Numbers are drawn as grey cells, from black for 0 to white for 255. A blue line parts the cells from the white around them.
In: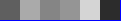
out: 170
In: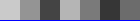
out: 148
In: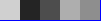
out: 36
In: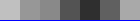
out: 151
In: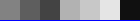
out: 94
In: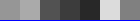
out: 170
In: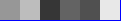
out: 189
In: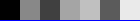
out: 136
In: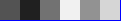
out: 32
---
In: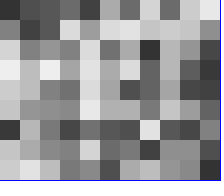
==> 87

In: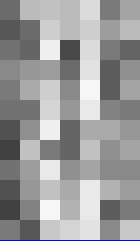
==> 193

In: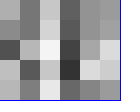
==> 199

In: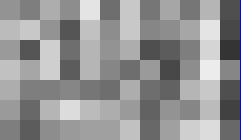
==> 173

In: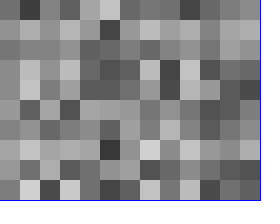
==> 131
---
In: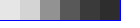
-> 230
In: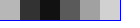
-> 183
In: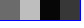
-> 107
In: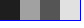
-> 30
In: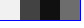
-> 241
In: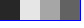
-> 39
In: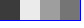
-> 59
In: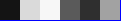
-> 20
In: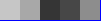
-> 198
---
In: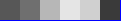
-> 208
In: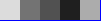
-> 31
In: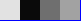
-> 111
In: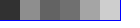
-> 165
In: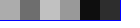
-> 14
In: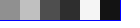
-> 245
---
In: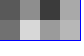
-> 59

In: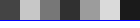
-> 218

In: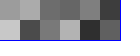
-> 127

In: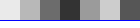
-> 205

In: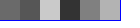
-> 128

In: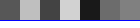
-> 108

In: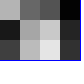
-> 83

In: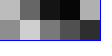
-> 6

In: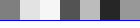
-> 38

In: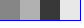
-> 56
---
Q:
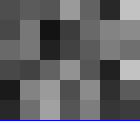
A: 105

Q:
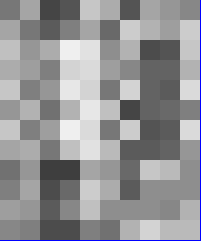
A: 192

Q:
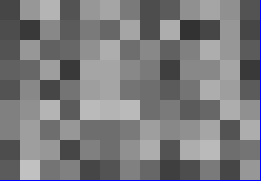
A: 83

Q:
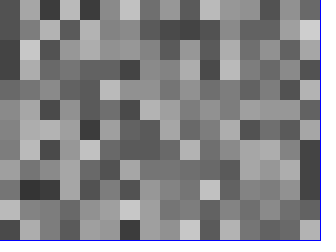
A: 68

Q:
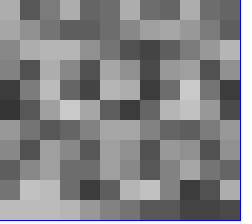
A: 136
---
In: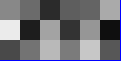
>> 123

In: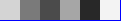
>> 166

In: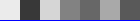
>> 103

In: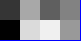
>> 219

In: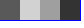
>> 210

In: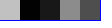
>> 24
